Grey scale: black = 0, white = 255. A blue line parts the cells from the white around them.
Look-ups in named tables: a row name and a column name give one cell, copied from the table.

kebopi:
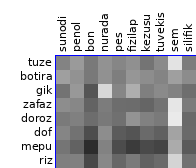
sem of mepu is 171
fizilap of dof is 84
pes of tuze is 134
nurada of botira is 145
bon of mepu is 44
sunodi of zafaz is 141
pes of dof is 91
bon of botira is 121
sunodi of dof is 133
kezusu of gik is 127
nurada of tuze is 146
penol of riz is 128
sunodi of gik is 115
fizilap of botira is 150
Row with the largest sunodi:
botira

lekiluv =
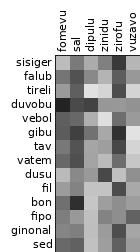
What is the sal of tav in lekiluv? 83
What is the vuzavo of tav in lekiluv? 212
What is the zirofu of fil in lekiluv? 76
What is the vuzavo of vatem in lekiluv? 198
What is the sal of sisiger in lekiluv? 122
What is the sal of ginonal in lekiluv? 127
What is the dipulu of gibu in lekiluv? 114
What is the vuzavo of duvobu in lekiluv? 146
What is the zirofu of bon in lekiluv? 142
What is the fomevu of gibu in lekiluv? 92
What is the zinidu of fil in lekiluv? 195
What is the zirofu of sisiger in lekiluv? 57
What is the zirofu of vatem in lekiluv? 109
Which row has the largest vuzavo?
gibu

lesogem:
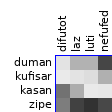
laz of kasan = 173
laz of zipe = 65
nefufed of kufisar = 176
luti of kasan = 233
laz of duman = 178
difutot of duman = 227
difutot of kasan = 114
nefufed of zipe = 72
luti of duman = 178
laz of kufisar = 227
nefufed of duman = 70
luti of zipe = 50
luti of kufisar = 221
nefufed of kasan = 231
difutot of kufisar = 234

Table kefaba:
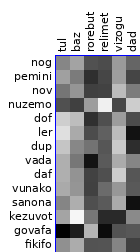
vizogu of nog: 154
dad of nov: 124
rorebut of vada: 19
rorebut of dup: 115
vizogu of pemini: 158
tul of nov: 117
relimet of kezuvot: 41
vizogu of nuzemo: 71
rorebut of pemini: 47
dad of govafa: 87

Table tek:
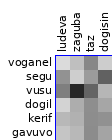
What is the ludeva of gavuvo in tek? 197
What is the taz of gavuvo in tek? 140
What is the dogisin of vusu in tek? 182
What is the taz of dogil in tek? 142
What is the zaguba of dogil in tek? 173
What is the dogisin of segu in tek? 97
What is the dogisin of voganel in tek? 205
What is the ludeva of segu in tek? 146
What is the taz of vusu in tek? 100
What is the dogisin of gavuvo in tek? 164
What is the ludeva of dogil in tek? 211
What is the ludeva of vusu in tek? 127
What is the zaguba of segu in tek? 206
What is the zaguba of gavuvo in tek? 184
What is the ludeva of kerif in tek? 184
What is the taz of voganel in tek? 135
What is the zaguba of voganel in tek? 191
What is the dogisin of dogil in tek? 166
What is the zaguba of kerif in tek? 177

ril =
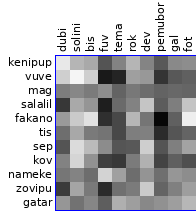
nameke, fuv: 211
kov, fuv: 63
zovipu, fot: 158
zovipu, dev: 202
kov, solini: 213
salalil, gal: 126
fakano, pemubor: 7
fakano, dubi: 154
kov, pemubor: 67
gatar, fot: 183
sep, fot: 163
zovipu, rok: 123
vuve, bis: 207
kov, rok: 123

